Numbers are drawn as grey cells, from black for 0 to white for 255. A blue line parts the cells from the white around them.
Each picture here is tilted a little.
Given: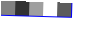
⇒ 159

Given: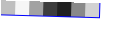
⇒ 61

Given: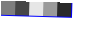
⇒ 230

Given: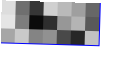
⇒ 46

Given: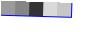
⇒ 51

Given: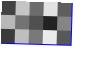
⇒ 80

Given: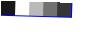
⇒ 185

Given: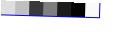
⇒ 127

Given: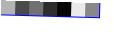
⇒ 46
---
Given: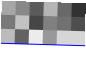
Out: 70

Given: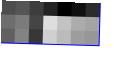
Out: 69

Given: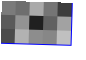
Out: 32

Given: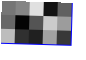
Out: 84

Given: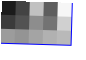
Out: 141

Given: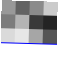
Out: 57

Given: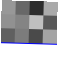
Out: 191

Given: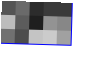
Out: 31

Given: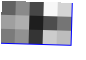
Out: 30

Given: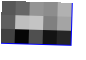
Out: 196
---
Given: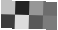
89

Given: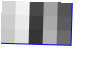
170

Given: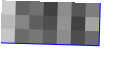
65

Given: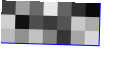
200

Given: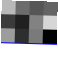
130

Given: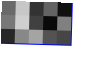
10
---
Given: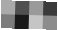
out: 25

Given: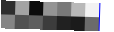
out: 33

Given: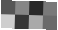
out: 54

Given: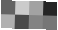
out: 73

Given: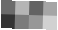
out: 123

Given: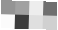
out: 60

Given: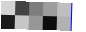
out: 151

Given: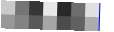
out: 75

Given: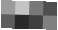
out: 41

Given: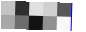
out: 19
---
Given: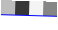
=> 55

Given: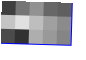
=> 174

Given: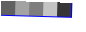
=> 126

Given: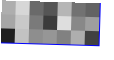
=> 129

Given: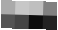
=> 69

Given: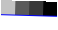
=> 90

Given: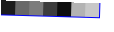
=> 14

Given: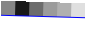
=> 155

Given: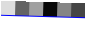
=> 7

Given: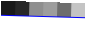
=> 157
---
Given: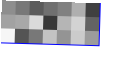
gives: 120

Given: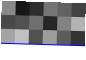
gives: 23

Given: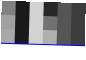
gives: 26

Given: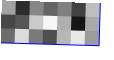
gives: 43

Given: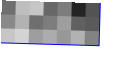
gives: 190

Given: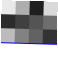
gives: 174
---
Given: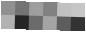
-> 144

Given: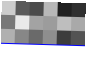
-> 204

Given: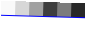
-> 249

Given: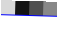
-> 217

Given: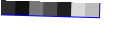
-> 45

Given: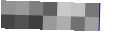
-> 147

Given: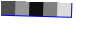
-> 78

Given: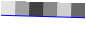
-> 228

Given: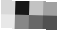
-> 216
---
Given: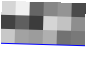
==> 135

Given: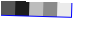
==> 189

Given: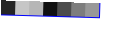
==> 76

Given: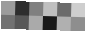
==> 191

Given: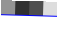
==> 49

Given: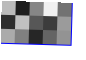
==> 134
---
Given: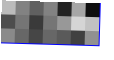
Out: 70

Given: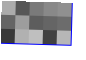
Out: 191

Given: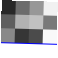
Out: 75

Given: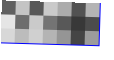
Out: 208

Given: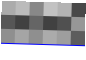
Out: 143

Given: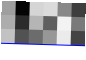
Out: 108

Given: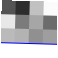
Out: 144

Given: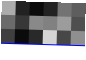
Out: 41

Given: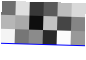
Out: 139
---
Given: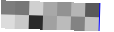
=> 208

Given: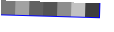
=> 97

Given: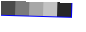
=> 167

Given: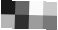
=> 250

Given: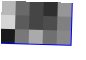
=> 69

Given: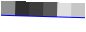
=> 61

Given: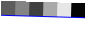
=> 64

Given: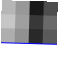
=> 25
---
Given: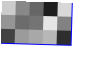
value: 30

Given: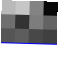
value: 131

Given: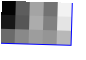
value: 115

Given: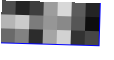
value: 92

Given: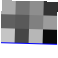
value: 142

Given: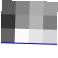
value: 173
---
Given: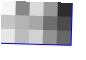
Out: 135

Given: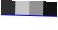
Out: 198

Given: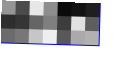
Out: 75

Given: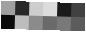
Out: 41

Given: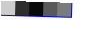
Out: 46

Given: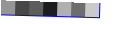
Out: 71

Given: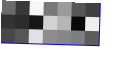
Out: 57
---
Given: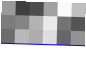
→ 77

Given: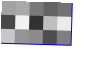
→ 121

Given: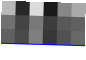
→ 219

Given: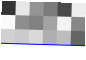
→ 148

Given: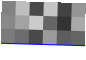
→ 73

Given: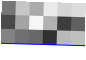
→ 170

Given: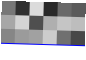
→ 219

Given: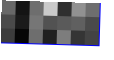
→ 110

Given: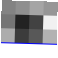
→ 165
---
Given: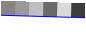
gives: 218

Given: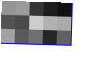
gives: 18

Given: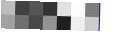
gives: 226

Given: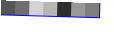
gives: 45

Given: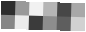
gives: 71

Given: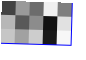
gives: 127

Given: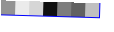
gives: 125

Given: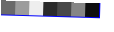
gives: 72

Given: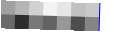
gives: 230

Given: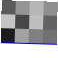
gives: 196
